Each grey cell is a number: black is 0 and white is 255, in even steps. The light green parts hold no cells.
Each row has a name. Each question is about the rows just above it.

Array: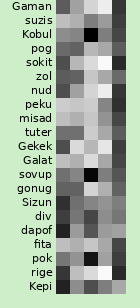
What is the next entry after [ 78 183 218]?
[250]
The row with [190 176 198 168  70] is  fita
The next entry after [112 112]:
[204]
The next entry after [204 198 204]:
[133]
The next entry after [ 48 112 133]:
[147]
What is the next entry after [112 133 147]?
[126]
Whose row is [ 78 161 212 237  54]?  nud

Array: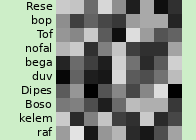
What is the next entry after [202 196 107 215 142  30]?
[169]
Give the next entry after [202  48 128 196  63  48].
[48]
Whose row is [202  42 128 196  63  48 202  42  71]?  kelem
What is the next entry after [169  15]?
[48]
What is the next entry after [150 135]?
[202]
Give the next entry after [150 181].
[42]
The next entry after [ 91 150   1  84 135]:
[71]

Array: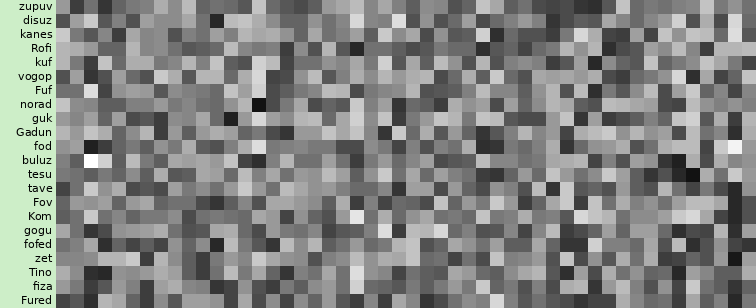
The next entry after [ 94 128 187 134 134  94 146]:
[181]
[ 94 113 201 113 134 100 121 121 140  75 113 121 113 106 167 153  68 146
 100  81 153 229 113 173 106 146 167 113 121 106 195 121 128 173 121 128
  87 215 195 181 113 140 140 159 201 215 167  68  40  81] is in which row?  Kom
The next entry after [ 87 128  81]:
[159]

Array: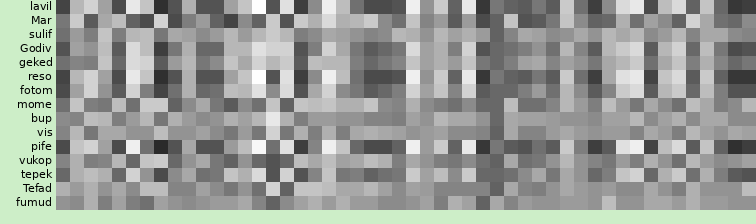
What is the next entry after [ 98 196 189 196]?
[176]
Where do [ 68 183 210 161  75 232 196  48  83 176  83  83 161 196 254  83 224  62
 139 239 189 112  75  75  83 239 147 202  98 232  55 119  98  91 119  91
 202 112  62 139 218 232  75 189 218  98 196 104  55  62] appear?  lavil
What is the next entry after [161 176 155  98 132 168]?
[161]
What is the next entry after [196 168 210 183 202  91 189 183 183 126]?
[104]

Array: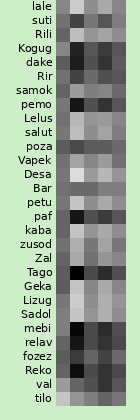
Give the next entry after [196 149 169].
[142]
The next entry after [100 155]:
[127]
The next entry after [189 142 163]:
[127]
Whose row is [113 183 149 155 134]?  Lelus
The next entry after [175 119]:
[163]

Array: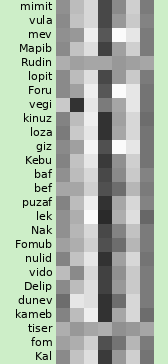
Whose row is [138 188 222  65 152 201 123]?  Delip
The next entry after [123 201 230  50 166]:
[215]
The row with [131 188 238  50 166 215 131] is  puzaf
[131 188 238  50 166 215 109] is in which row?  kameb

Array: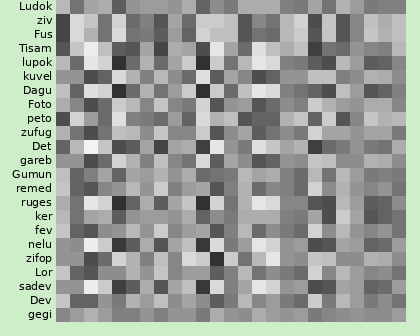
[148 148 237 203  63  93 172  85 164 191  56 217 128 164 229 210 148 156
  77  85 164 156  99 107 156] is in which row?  sadev
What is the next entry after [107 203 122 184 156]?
[122]
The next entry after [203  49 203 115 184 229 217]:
[128]
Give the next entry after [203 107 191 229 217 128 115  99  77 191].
[156]

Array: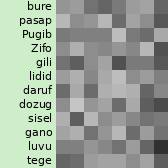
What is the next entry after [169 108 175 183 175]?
[101]
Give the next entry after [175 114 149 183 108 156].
[114]
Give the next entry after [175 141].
[135]
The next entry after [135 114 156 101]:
[49]

